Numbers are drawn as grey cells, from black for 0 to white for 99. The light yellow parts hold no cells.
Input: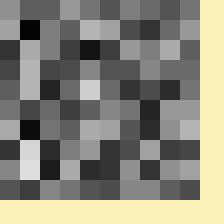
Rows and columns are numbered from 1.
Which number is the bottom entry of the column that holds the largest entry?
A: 24
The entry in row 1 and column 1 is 56
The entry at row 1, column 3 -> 37
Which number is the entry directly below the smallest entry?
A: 66
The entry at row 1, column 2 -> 37
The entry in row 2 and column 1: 63
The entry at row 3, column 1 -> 20
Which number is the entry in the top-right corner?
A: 45
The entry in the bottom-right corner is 30
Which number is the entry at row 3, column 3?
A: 49
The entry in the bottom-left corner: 33
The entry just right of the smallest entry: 49
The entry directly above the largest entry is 83

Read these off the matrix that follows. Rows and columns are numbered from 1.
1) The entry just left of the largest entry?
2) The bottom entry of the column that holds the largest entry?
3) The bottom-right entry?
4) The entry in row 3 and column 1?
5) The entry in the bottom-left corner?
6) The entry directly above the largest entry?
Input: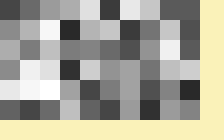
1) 96
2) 41
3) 51
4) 67
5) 38
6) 87

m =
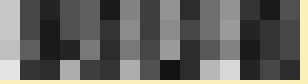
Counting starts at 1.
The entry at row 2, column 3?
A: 10
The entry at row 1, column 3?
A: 14
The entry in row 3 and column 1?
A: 74
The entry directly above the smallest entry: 60
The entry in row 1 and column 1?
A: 77
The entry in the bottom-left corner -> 88
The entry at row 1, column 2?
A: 27
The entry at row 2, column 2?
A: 27
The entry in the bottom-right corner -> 17
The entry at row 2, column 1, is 77

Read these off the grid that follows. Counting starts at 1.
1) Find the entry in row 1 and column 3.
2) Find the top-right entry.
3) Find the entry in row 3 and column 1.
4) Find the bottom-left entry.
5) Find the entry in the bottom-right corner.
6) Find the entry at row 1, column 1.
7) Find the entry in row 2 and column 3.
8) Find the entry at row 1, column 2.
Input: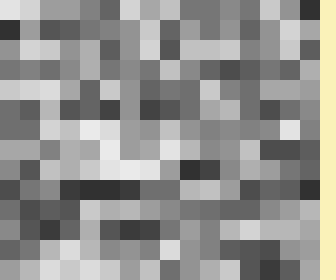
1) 61
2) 19
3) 57
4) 61
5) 65
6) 88
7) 33
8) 82
